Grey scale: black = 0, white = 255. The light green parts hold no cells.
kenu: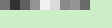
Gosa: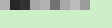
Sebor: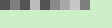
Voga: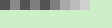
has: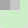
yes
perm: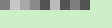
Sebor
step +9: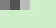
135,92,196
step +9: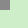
146
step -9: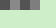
74,128,74,117

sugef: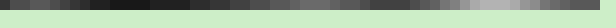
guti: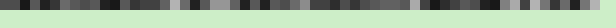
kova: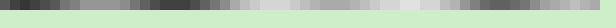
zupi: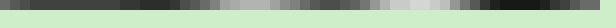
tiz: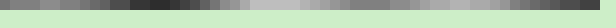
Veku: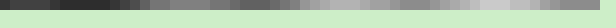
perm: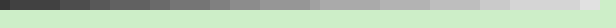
kova
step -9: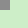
131
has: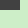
yes
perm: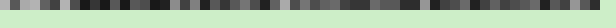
sugef

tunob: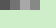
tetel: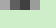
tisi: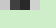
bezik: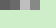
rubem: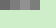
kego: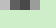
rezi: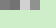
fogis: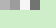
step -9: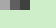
159,86,55
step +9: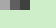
177,104,73

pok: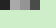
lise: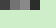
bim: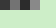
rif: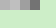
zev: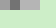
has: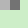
no
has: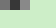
no
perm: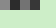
bim
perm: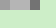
zev
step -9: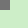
106
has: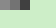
no

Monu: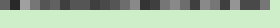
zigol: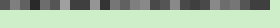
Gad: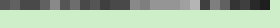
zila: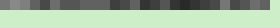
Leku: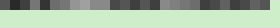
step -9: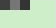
54,109,43
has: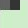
yes
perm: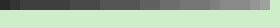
Leku
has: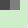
no
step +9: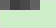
106,72,82,106
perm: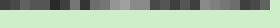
Leku

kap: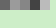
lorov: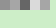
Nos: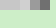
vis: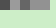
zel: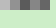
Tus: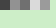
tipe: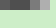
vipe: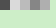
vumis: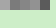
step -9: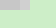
190,190,199
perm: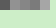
vumis
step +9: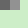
111,155
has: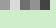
no

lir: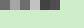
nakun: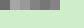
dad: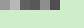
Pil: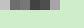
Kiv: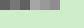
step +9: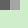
106,174
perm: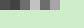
lir
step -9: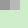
144,175
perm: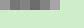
nakun

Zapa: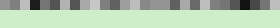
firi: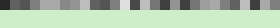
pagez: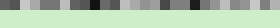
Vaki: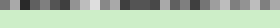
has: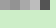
no
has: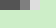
no
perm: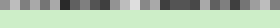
Vaki
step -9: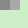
127,160
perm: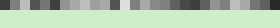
firi
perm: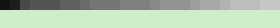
pagez

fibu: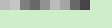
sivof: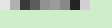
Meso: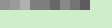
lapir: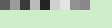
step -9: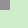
137
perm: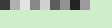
sivof

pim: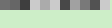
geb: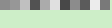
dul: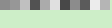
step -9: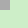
162
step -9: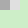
162,215

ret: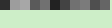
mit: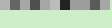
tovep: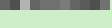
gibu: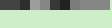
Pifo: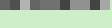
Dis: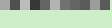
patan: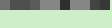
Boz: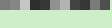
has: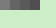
yes
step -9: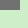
104,104
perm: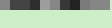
gibu
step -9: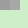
148,158

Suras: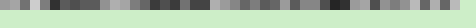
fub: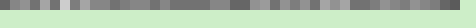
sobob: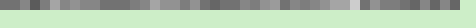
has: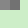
yes
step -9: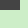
59,59
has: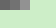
no
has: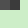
yes
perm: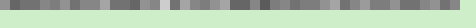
sobob

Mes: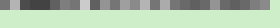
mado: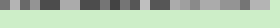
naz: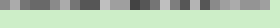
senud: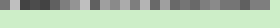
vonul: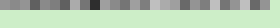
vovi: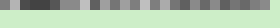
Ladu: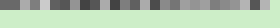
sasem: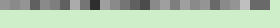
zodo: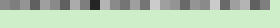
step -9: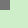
108
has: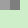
yes

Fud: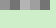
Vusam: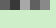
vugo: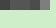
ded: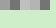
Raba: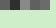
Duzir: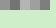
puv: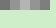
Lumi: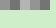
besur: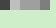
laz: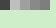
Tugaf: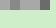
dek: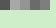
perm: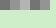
Lumi
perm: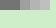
ded

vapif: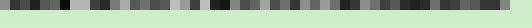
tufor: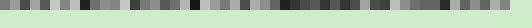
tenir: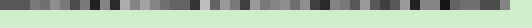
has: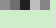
no
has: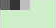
yes
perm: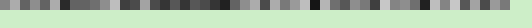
tufor

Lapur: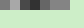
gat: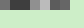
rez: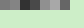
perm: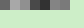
rez
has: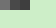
no
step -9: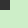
41

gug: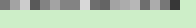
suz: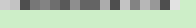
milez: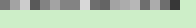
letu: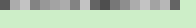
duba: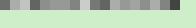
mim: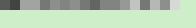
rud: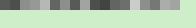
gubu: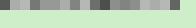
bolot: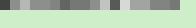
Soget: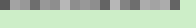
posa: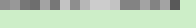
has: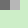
no
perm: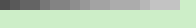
letu
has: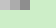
no
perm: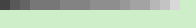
mim
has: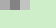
yes

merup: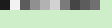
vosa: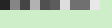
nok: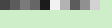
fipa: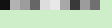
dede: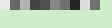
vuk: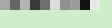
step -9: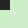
27
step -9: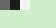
93,18,233
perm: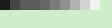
nok
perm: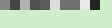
vosa
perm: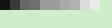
fipa
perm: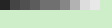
vosa
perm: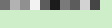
merup

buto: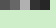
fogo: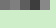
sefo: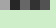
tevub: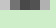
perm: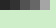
sefo
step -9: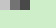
188,106,64
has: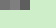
yes
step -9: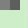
118,85
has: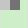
yes
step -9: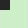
29
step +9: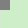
136

